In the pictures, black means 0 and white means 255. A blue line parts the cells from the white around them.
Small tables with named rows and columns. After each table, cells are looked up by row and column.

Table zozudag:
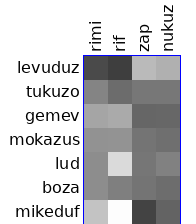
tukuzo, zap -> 119
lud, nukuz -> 129
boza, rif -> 127
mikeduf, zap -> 67
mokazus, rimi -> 146
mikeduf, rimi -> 195
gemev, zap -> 102
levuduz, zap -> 186
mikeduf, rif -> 253
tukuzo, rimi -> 132
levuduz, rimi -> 74

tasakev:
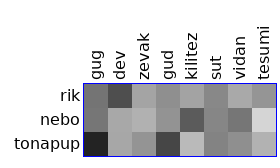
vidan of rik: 169
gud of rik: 143
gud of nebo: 147
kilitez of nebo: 91
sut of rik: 136
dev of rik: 78
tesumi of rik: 149
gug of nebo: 118
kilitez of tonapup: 186
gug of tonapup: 35
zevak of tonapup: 148
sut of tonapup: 131
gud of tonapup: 70
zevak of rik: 164
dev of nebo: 168
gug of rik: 116
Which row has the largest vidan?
rik

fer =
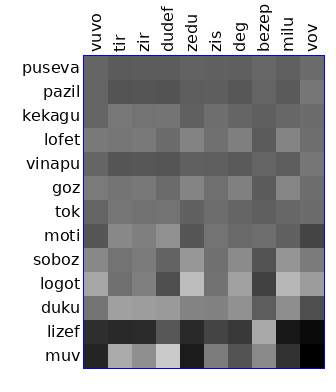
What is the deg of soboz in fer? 139
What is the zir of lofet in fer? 121
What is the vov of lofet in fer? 110
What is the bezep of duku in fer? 93
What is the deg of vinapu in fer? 90
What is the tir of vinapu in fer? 86
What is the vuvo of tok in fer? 100
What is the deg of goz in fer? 128
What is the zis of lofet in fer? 112
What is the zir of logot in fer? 127
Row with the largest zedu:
logot

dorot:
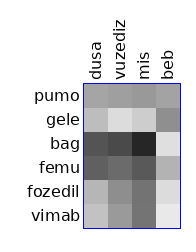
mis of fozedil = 115
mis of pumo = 153
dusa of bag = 84
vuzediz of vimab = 154
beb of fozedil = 220
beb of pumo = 163
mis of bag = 38
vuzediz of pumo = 159
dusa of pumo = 165
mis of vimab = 116
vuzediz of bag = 74
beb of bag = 223
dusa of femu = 96
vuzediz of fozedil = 142
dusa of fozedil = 182

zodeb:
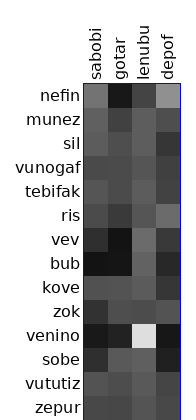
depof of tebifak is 66
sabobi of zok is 50
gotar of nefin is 24
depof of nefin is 144
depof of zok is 83
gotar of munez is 65
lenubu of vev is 107
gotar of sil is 78
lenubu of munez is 93
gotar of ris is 58

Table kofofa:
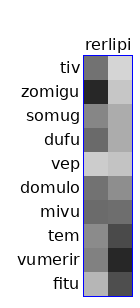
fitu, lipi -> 78
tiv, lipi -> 213
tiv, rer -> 114
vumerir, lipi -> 39
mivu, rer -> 107
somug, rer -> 134
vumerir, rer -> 129
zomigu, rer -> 39
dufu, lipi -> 172
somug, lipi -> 172
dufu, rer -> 106
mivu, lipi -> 110
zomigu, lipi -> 198
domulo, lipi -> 142
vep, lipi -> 195
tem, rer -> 139
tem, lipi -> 74
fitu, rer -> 182
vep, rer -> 204
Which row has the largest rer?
vep

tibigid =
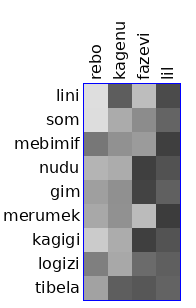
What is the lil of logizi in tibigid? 95
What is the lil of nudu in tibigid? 82
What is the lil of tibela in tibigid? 99
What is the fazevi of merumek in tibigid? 187
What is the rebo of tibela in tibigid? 162
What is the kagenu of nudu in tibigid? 172
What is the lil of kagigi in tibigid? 83
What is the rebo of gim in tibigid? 159
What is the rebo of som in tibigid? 221
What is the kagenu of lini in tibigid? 93
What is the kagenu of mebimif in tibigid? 145
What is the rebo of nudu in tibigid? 180
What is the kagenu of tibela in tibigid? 94
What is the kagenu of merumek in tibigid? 145

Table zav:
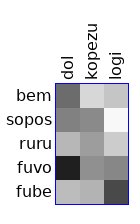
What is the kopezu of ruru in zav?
157
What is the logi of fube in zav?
73
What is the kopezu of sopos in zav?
138
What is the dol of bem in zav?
108
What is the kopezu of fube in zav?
179
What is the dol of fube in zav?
188
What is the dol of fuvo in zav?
31

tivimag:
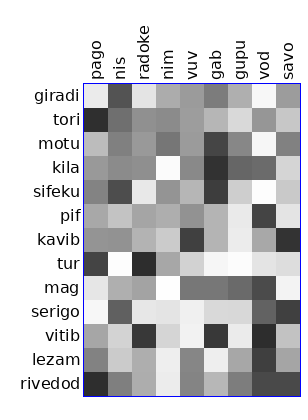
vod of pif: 68
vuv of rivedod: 132
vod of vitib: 45
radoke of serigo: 231
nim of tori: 139
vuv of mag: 119
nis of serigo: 96
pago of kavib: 148
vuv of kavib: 64
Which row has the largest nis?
tur

